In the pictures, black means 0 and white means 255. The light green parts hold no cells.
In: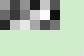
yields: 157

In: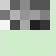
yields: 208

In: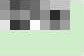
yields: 140

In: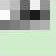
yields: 207

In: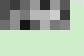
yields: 79

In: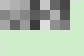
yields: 189

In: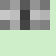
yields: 129

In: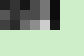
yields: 32
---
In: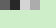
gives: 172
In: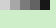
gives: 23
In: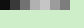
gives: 125
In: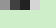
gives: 213
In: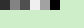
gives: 2
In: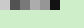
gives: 18
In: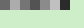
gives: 43
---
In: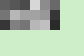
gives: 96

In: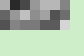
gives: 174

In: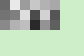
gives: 106

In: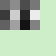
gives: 107

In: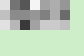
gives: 225

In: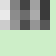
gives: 223
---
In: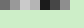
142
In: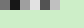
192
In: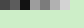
211
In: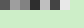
232
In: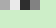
130
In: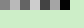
3
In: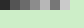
202
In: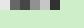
49
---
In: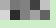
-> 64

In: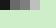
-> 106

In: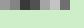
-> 81

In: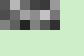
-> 48

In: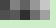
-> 68

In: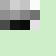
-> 20

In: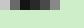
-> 41

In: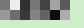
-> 48

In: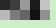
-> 28
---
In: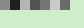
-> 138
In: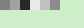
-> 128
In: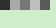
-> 47
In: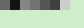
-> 104
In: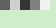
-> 97
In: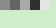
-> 139
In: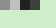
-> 141
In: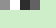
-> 144
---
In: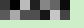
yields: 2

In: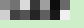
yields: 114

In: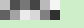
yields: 79

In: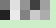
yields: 224

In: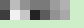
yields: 188

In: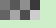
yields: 88

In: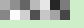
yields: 143

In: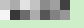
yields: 172

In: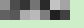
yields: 76

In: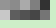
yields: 139
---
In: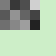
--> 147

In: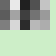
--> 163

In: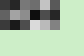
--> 163

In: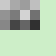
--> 123

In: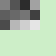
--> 105

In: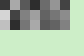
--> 67

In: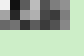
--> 39
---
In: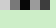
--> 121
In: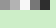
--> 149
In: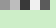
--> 150
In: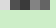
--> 100
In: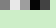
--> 127
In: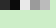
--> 155
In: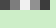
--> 125
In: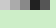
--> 137
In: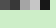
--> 78
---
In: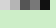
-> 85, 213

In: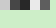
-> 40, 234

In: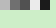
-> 81, 235

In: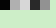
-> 215, 215

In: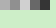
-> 208, 208

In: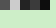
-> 35, 204

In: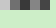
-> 57, 199

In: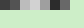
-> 210, 210

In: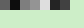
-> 148, 222

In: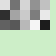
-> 202, 245
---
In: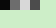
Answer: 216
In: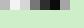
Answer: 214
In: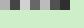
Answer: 209
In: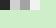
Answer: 163
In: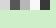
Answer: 183
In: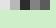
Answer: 44
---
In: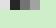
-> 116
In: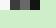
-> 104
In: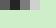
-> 124
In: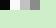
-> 193
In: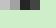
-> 37
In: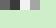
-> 242
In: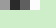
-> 95
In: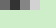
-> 133
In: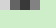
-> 57
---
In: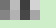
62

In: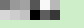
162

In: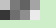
99

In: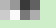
57

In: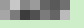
134

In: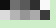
90

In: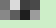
62

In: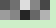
221
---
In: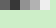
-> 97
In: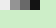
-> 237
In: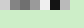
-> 207
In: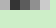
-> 179
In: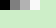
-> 1
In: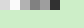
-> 218
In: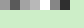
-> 154
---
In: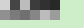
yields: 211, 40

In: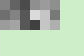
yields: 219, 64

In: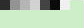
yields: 240, 11

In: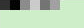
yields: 203, 4

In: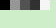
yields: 245, 0

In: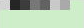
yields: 212, 37
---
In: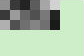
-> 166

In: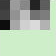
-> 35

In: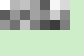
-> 246

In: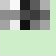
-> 91

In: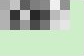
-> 239

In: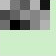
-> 178

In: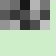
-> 181

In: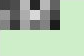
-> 184
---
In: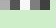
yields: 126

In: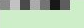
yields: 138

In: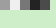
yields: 119

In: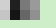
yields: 154

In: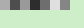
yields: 154

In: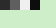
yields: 43

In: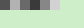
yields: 135

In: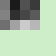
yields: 162

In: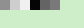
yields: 144

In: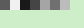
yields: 165
